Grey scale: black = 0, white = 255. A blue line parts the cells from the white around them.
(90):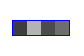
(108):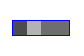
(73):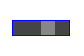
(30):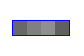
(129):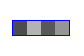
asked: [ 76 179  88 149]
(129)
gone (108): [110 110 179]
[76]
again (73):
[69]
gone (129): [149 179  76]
[88]
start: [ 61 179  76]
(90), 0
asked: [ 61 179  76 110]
(90)
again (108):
[110]

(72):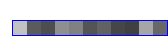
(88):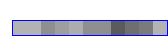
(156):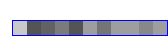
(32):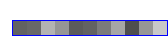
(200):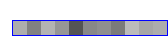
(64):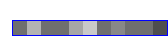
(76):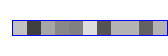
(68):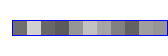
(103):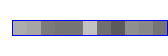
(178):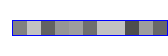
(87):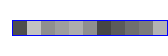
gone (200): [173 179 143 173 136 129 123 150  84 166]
[187]
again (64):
[111]
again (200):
[173]
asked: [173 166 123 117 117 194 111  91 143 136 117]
(103)

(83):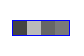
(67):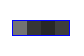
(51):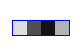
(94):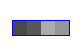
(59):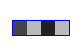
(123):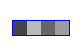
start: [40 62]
(67), 2
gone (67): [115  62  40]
[54]

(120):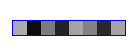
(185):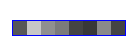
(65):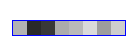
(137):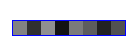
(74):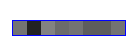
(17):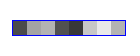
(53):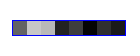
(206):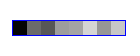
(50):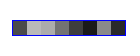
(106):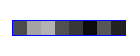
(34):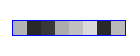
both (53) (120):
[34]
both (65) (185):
[56]
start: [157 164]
(206), 3
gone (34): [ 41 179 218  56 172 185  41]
[191]
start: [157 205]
(65), 6

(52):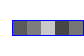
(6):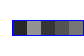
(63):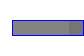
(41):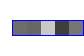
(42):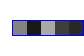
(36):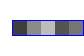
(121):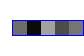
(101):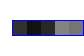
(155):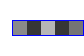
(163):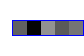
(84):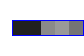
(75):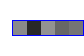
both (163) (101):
[117]
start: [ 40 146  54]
(6), 0
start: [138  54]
(155), 0
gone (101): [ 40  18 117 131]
[48]
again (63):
[131]

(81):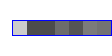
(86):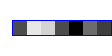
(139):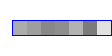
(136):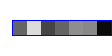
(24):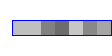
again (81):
[76]
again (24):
[191]
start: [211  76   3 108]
(86), 2
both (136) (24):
[136]

